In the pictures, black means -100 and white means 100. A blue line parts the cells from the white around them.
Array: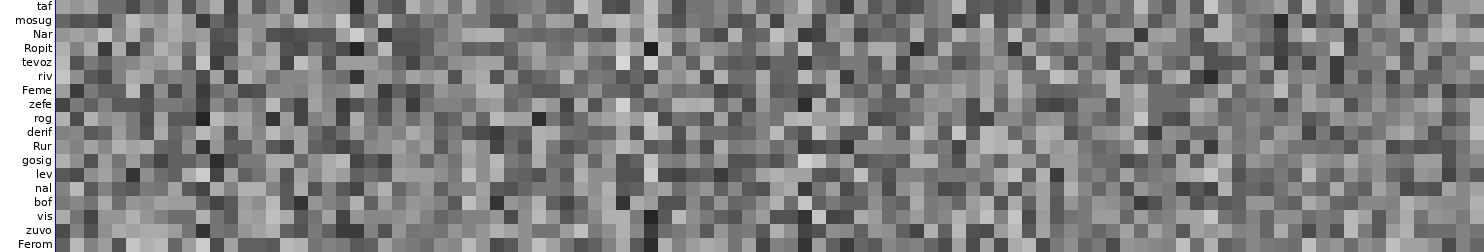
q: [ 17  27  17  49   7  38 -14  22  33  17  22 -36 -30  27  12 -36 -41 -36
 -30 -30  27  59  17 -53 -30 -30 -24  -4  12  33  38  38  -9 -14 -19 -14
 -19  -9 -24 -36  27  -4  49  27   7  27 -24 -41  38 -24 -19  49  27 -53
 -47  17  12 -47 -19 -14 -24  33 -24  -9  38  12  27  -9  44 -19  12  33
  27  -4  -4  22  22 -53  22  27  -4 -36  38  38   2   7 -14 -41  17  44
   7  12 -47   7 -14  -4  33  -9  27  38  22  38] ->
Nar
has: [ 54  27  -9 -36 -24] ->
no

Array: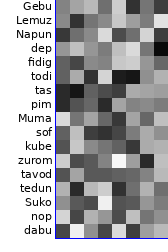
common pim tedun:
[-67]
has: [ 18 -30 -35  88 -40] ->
no
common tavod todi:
[-24]
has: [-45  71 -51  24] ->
yes
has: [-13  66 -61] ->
no

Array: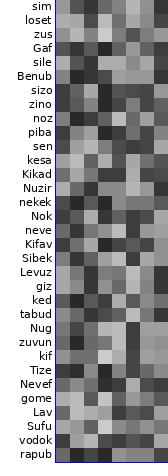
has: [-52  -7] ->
no
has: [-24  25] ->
yes
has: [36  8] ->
yes
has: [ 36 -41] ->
yes

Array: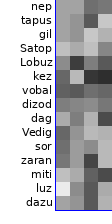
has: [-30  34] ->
yes
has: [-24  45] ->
no
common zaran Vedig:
[45]
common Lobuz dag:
[-1]
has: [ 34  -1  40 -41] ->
yes
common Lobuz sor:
[10]

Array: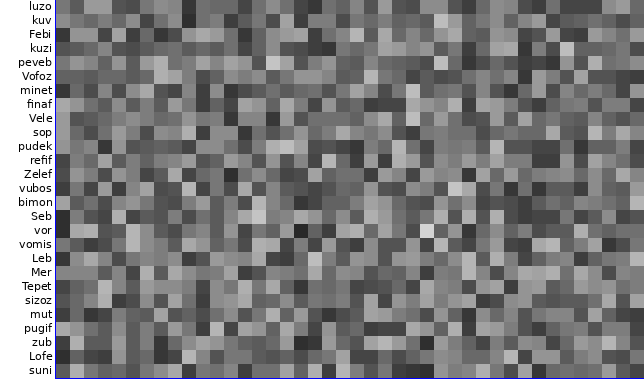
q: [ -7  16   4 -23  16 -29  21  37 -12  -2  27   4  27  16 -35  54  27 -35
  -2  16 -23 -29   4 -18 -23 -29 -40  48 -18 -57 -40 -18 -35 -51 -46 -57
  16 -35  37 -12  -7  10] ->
peveb
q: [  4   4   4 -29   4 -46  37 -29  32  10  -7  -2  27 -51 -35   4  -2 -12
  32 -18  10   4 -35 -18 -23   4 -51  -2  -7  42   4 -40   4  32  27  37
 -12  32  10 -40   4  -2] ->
Mer
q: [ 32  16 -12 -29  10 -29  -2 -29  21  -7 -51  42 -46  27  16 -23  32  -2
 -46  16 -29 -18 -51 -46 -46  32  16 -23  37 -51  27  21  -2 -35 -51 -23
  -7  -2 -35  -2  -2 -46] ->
pugif

